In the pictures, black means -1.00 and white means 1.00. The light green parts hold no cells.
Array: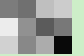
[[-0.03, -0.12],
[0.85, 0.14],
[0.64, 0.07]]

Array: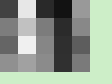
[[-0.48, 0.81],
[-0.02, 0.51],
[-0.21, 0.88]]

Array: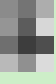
[[0.09, -0.09],
[0.17, -0.28],
[-0.13, -0.52]]

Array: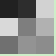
[[-0.74, -0.65],
[0.70, -0.01],
[-0.12, 0.15]]

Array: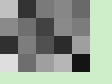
[[0.51, -0.60],
[0.08, -0.13],
[-0.62, -0.02]]

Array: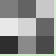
[[-0.02, -0.22],
[0.82, 0.66],
[-0.64, 0.08]]

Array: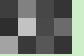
[[-0.51, 0.01],
[-0.64, 0.52],
[0.28, -0.55]]

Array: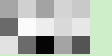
[[0.30, 0.63],
[-0.17, 0.97],
[0.77, -0.16]]
